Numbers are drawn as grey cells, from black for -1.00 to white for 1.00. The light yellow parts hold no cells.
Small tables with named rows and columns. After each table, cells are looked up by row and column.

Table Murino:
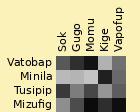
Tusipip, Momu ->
-0.44
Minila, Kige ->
-0.75
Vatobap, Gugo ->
-0.63
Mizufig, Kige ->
-0.64
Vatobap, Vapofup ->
-0.12
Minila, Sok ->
0.45
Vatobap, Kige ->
0.39
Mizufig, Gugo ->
-0.40
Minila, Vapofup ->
-0.18
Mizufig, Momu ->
-0.91
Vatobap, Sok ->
-0.31

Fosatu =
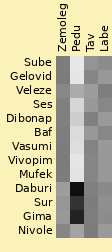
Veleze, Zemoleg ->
0.06
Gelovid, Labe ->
0.19
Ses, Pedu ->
0.68
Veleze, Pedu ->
0.34
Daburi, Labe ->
0.08
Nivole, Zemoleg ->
0.05
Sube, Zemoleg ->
-0.02
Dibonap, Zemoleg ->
0.00
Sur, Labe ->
0.12
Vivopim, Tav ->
0.05

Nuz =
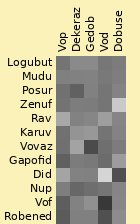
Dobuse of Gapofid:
0.22
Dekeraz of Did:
0.02
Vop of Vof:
-0.26
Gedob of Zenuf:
-0.03
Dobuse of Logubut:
-0.03
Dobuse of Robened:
0.10
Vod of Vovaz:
-0.13
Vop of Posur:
-0.11
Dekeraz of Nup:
-0.19
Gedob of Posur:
0.01
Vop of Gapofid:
-0.25
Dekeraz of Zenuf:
-0.02

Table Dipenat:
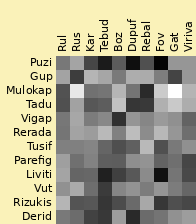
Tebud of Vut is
-0.54
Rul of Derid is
-0.05
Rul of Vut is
0.14
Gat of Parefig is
-0.13
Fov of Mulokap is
0.59
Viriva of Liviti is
-0.43
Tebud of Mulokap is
-0.08
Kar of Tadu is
-0.32
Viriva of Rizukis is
-0.44
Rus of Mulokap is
0.82
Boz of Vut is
0.05

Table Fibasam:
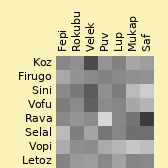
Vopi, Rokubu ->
0.11
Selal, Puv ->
-0.07
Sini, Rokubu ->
-0.04
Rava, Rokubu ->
0.17
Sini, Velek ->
-0.29
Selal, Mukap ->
-0.13
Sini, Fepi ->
0.08
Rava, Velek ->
0.10
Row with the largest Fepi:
Selal

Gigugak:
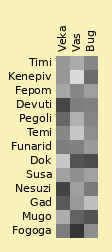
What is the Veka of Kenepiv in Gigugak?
0.19
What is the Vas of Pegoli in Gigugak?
0.38
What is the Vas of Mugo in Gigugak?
-0.22
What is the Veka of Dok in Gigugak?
0.56
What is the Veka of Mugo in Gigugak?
0.35
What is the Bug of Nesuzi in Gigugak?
-0.05
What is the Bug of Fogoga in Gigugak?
0.11
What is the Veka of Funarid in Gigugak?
-0.01
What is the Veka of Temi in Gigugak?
0.07
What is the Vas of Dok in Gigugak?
-0.35
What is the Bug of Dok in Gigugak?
-0.40
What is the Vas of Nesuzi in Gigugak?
0.24
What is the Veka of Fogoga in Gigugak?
-0.02
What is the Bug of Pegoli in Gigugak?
0.05
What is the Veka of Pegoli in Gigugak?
-0.19
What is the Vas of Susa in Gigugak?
0.12

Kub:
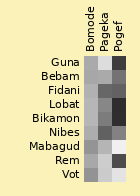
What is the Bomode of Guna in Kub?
0.33
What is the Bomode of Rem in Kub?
0.32
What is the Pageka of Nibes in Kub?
-0.24
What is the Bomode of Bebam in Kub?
0.31
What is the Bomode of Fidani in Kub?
0.39
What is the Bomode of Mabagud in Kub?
0.16
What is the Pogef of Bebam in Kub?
-0.10
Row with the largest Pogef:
Mabagud

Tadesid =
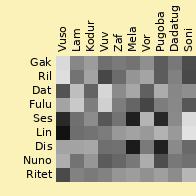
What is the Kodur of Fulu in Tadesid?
-0.01
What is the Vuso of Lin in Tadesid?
-0.86
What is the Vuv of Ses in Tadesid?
-0.32
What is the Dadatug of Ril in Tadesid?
0.01
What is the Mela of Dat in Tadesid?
0.31
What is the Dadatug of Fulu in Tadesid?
0.07
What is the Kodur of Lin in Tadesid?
-0.10
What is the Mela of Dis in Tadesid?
-0.79
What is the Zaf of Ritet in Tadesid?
0.18

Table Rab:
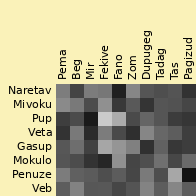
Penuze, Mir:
-0.29
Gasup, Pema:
-0.32
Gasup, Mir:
-0.49
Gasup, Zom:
0.00
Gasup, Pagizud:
-0.52
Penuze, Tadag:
-0.39
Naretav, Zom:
0.05
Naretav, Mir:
-0.03
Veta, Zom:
-0.63
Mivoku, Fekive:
0.13
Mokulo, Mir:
-0.60
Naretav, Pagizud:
-0.61
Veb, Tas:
0.05

